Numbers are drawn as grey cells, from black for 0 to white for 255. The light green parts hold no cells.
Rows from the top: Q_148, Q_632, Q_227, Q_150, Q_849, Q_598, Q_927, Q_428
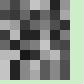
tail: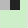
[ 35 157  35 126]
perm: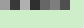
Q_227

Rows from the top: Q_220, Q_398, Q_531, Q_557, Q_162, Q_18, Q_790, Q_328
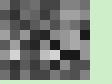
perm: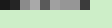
Q_162
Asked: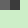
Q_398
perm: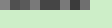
Q_328
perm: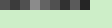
Q_790
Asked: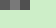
Q_531

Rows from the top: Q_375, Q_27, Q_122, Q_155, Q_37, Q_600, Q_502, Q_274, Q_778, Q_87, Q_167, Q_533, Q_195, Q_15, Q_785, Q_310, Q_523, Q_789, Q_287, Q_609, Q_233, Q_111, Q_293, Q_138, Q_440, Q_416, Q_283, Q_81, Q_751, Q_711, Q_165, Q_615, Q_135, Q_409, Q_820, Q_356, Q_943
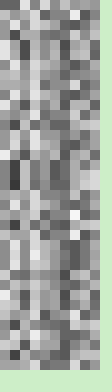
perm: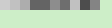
Q_195
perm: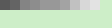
Q_615
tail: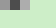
[173 120 110 120 205 141 193]

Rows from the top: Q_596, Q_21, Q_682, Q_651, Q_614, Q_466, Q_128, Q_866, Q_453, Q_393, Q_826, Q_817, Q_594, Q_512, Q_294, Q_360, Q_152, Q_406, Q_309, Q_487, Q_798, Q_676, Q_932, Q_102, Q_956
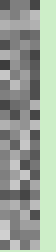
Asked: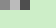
Q_512
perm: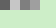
Q_866

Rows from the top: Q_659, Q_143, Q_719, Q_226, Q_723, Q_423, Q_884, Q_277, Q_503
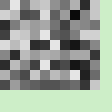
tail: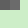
[ 54 199]
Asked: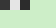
Q_723
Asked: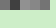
Q_719
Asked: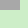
Q_423
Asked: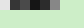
Q_884
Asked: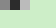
Q_423

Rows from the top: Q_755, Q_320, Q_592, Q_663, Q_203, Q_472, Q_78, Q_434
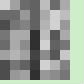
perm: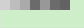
Q_320
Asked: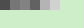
Q_592

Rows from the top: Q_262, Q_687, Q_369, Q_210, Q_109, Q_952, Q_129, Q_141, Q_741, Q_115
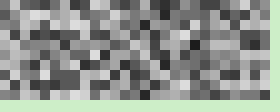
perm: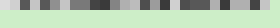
Q_741
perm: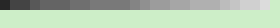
Q_115
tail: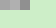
[ 28 132 188 188 176  78  48 111]

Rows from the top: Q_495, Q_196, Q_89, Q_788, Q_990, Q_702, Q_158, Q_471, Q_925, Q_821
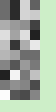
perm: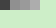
Q_89
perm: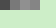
Q_925
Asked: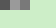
Q_158
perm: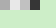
Q_990

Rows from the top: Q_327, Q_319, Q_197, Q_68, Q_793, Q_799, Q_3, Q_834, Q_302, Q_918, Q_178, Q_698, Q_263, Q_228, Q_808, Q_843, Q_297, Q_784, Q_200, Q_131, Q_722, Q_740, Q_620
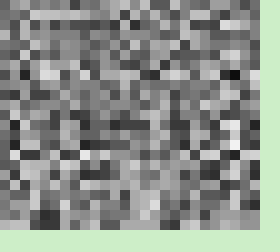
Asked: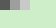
Q_3
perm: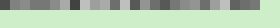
Q_793
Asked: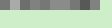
Q_178
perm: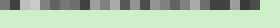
Q_918

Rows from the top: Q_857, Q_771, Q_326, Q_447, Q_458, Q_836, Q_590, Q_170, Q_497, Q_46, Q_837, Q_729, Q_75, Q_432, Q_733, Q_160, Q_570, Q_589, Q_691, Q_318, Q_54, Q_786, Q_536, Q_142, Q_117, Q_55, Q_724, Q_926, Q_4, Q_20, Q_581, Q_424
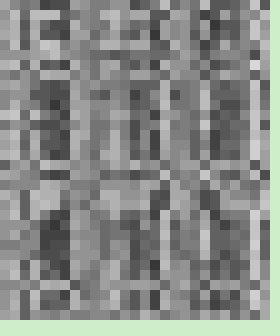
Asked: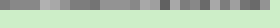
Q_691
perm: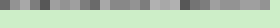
Q_4
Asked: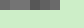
Q_142
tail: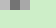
[106  66  76 168 136 106 168 177 147  87 116  76 159 136 147  97 159  76
  97  87 136 207 159]
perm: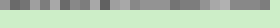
Q_691
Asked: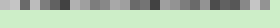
Q_729
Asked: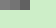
Q_497

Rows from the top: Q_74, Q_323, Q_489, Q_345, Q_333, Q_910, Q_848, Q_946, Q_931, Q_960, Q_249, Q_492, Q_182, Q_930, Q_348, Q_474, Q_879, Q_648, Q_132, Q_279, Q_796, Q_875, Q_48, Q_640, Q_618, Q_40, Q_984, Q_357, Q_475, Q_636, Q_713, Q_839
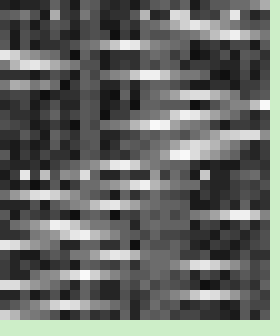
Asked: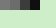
Q_910
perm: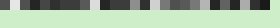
Q_848
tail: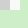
[239 162 132 120 108  60  26  60  60  48  70]
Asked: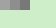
Q_910
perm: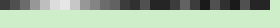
Q_636

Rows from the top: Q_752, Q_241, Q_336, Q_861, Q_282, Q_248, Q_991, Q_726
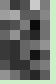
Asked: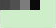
Q_336
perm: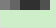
Q_991
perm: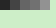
Q_861
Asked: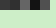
Q_248

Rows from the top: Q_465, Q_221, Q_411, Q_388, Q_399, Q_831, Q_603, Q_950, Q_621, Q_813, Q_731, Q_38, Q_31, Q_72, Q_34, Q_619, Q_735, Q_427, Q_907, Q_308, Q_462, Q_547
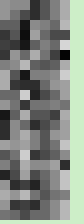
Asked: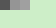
Q_72
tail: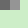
[160]
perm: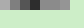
Q_465
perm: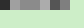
Q_735
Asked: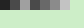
Q_427
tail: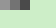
[ 45  85 127 172]
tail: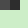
[ 85 127 172]

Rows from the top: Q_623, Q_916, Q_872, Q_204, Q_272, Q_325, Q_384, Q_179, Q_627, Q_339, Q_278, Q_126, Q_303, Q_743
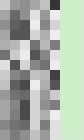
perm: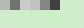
Q_179
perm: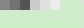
Q_325
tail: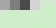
[174 236]
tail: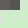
[236 134 212]
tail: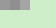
[193  53]
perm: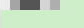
Q_204

